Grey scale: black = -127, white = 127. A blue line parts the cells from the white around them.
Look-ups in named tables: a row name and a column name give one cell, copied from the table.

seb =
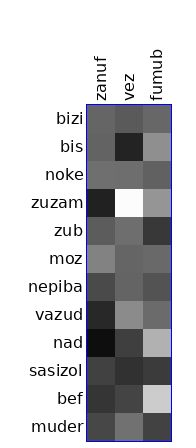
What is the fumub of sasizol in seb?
-68
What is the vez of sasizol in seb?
-78
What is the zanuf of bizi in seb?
-26
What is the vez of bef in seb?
-59
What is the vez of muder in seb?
-14
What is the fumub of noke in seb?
-30
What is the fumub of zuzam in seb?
21
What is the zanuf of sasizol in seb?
-62
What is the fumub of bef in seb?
76
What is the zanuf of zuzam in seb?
-94
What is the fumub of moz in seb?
-22
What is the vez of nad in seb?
-64
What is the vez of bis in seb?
-92
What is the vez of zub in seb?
-17
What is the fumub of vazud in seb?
-20
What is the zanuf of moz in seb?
2
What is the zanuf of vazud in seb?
-87
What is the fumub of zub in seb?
-71
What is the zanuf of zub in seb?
-35

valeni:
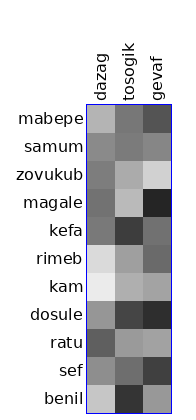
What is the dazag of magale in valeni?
-13
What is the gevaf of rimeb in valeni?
-21
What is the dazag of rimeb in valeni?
90
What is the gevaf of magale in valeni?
-90
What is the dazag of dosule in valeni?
22
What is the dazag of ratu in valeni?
-32
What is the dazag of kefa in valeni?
-6
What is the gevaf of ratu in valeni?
34
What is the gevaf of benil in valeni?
24
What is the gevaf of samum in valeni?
6
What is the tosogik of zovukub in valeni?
43

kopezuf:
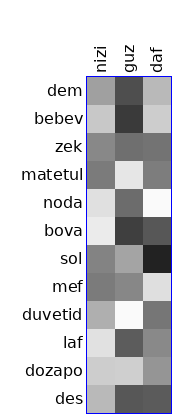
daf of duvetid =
-9
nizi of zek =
8
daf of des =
-36
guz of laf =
-35
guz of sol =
36
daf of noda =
122
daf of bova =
-40
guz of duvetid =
122
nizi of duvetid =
47
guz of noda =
-19
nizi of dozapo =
77
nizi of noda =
96
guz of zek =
-16
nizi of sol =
3
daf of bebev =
77
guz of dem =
-49
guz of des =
-40
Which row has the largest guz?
duvetid

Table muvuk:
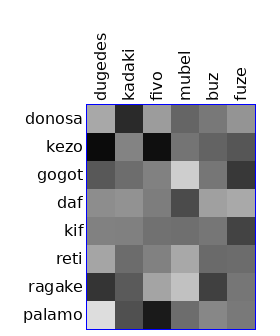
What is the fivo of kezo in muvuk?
-112
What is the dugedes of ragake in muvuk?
-75
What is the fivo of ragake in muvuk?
36
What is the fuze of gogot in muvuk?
-71
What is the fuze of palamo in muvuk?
-6
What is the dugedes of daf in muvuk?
13
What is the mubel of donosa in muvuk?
-26
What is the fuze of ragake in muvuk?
-9
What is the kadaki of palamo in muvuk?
-47
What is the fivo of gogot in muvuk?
1

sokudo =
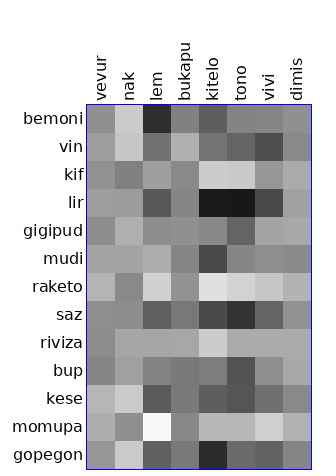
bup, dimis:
41
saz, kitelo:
-53
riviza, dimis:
42
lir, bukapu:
6
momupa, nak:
15
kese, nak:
74
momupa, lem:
120
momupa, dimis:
49
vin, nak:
70
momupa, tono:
55
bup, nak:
32
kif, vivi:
23
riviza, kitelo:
76
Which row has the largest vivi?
momupa

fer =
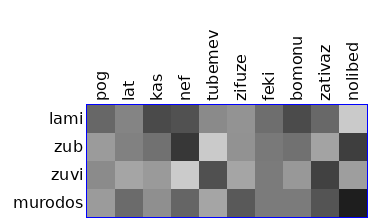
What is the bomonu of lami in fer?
-52
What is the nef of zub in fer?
-72
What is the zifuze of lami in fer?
19
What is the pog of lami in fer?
-24
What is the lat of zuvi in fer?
37
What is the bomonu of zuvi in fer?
24
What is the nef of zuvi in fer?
75
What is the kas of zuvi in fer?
26
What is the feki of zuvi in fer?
-4
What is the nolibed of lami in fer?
74
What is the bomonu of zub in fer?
-14
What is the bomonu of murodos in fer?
-4
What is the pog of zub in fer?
27
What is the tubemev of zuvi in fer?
-47
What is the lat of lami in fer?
4

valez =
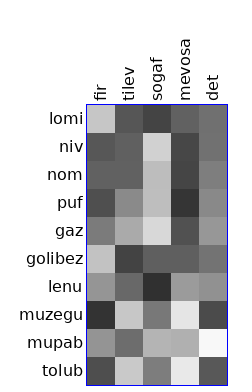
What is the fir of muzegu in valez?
-76
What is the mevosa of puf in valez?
-74
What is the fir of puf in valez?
-48
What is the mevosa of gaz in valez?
-46
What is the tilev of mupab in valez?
-18
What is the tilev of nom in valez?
-30
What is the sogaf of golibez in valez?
-32
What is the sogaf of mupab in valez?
52
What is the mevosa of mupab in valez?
48
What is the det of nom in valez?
-1
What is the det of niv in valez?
-14
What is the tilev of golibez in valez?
-60
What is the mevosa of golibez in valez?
-32
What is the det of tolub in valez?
-39
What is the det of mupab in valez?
120

